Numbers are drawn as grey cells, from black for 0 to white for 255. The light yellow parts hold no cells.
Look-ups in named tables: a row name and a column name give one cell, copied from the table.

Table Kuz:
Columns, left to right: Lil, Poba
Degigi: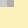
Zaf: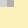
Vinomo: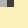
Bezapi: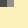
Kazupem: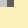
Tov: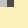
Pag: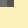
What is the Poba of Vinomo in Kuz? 63
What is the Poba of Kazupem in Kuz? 95
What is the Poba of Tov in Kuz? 76
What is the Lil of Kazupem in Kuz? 199
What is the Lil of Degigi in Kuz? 204
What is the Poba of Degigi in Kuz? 175
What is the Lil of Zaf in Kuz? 211
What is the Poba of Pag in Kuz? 85
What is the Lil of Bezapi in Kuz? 76
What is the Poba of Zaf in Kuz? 177
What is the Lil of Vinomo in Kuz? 179
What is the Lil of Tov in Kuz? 194
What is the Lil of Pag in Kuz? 113

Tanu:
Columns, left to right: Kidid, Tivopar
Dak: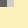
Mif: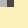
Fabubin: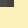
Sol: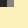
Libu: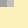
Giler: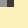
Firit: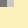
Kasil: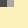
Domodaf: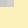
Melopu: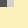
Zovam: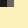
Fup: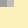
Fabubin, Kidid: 75
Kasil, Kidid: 76
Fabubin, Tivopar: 66
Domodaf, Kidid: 200
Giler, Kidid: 151
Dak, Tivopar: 206
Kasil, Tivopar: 169
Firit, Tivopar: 201
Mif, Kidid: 183
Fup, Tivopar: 189
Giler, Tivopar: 59
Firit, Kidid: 119
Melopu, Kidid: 84
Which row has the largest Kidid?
Domodaf

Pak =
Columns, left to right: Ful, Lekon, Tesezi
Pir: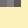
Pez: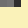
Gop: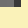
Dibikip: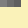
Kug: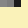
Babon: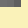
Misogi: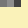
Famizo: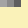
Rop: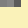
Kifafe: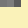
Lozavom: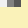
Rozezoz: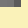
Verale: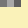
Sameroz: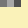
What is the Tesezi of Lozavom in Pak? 86
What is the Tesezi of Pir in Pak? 91
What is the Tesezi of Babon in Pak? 95
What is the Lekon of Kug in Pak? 125
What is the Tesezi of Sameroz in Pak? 81
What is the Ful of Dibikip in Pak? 126
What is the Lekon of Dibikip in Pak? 108
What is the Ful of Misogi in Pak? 118
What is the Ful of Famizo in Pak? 164
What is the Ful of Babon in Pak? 111
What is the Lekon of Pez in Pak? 116
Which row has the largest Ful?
Lozavom

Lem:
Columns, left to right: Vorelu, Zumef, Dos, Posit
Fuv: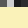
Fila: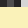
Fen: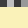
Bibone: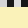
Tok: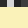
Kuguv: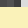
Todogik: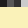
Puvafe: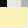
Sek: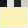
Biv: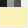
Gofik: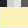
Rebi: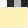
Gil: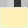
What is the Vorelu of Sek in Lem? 25
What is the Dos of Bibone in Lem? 220
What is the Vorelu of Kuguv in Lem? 74
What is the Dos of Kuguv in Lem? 62
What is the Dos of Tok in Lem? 36
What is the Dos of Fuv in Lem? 29
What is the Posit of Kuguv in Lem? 220
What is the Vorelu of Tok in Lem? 42
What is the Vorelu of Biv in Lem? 27

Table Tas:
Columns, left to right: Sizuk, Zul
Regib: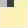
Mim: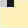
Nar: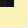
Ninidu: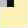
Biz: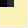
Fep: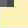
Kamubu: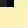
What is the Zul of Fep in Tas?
75
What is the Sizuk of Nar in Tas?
28
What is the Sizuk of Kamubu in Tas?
37
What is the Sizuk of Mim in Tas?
205
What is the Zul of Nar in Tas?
15
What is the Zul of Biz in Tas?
44
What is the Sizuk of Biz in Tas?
8
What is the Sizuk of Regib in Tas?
191
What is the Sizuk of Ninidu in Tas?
189
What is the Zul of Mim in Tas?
27
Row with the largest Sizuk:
Mim

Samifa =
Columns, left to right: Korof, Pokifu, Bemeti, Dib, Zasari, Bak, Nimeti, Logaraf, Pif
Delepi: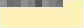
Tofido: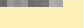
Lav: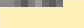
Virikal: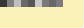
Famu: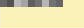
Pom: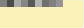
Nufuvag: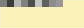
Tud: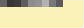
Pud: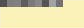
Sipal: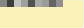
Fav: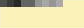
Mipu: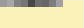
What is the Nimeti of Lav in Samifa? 109
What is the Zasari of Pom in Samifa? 89
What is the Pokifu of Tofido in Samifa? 152
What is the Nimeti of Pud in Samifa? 85
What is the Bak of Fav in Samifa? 149
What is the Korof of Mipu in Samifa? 155
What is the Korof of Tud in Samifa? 100

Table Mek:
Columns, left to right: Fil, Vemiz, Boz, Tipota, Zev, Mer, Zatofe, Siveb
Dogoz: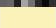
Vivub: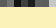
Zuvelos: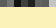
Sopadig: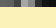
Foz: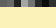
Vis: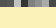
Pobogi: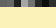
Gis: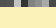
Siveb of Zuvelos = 197
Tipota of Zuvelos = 63
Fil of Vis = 82
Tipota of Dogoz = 164
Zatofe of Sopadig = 22
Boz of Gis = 195

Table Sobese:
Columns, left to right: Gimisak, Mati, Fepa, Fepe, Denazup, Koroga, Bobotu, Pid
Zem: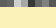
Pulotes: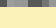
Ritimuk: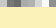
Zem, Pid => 87
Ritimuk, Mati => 120
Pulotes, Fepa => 152
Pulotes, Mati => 157
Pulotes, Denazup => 87
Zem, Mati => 102
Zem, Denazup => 55
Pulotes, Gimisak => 87
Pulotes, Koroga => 87
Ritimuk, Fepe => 171
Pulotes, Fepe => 150
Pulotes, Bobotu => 116
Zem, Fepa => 208
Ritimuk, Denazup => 177
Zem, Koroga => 104
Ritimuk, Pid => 143
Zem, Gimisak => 94
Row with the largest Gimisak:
Ritimuk

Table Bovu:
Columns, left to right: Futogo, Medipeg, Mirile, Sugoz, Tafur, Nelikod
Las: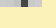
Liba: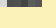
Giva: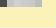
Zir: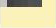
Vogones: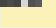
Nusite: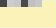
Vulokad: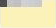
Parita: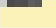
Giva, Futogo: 77
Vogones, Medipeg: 76
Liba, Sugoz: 68
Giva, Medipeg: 198
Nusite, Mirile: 199
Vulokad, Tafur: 205

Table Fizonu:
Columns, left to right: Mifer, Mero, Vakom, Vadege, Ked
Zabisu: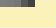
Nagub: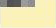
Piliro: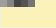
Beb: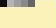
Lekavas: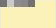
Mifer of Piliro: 157
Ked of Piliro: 116
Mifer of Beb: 14
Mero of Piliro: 132
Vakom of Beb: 157
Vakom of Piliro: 69
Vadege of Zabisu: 88
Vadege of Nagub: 155
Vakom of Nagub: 87
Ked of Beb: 101
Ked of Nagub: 142
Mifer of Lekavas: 115
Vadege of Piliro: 84
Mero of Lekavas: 203
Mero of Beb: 180
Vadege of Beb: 137
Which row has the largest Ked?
Nagub

